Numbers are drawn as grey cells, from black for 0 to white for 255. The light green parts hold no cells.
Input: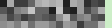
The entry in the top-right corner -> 61
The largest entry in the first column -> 142
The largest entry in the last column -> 183
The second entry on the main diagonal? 61
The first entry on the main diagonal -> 31
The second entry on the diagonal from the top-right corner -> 113
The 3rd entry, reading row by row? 61
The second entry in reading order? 171

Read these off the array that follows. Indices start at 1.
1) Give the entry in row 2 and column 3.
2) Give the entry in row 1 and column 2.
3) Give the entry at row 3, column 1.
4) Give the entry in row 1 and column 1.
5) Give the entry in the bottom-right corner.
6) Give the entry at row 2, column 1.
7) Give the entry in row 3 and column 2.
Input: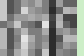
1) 113
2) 84
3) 199
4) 199
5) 113
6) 199
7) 113

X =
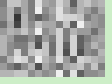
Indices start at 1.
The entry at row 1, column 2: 196
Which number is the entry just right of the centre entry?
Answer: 211
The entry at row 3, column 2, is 180
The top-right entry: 180
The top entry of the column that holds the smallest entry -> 196
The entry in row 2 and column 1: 141
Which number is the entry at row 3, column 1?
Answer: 141
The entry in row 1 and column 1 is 126
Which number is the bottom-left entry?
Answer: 180
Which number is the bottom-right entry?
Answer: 155
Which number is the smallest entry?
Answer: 54
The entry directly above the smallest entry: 113
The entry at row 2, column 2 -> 180
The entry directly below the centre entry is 113
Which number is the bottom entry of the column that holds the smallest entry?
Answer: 196
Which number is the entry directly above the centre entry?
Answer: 167
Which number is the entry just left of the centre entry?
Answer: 155

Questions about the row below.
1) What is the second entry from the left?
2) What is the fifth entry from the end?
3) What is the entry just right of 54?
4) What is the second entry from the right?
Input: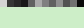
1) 54
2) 97
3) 40
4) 113

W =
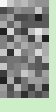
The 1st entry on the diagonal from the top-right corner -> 145
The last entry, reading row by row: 102
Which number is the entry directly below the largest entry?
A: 75
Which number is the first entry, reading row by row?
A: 246
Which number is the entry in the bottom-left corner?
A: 145
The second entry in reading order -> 199
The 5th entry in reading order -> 159
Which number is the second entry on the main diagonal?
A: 102
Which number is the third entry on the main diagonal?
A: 75
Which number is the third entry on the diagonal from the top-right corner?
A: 90
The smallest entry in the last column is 33
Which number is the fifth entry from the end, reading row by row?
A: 116
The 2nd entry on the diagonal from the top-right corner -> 199
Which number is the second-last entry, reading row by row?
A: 75
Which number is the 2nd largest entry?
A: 230
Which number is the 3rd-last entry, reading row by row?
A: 102
